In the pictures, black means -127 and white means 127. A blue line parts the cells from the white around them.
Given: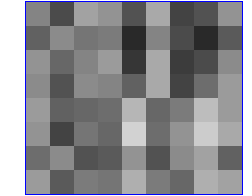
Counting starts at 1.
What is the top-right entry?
19
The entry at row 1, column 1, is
4
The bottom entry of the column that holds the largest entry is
47
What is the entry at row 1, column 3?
34
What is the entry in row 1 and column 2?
-52
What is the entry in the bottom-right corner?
34
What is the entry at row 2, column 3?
-10
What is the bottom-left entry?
27
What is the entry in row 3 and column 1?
19
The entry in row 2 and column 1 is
-30
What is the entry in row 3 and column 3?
4
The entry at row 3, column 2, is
-24
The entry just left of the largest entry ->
-24

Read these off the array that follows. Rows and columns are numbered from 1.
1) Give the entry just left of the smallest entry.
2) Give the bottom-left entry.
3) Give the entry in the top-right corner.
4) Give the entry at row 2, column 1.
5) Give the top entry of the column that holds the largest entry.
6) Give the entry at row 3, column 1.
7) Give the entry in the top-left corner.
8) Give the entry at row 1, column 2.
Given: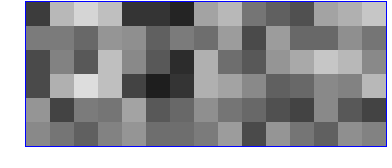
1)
-60
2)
9
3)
70
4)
-4
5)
85
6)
-53
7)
-67
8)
56

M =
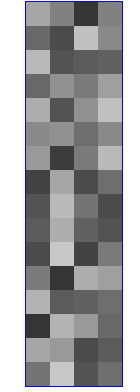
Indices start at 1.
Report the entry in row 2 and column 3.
64
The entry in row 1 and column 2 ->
1
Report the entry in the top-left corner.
38
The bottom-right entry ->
-17
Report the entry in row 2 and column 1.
-23
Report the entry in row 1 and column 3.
-74
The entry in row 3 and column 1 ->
57
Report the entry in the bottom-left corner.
-11
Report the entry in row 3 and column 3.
-36
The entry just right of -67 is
-5

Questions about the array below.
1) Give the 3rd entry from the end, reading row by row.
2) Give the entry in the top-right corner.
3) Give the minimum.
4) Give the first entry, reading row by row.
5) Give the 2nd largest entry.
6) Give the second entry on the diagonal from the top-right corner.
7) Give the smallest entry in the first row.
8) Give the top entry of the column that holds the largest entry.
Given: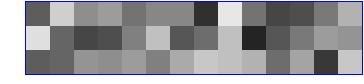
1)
36
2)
50
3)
-91
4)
-34
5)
95
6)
28
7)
-79
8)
103

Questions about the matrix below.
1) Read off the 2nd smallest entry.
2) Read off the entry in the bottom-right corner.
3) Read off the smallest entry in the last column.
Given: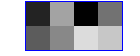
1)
-92
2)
71
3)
-13

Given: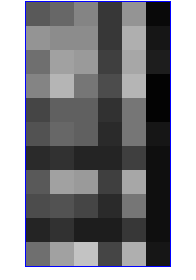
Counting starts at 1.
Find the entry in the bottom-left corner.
-16
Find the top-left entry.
-38
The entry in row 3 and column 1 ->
-16
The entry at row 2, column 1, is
20
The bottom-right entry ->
-105
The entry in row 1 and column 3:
4
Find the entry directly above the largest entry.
-98
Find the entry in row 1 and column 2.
-24
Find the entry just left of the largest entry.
33
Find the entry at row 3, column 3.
26
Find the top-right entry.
-118
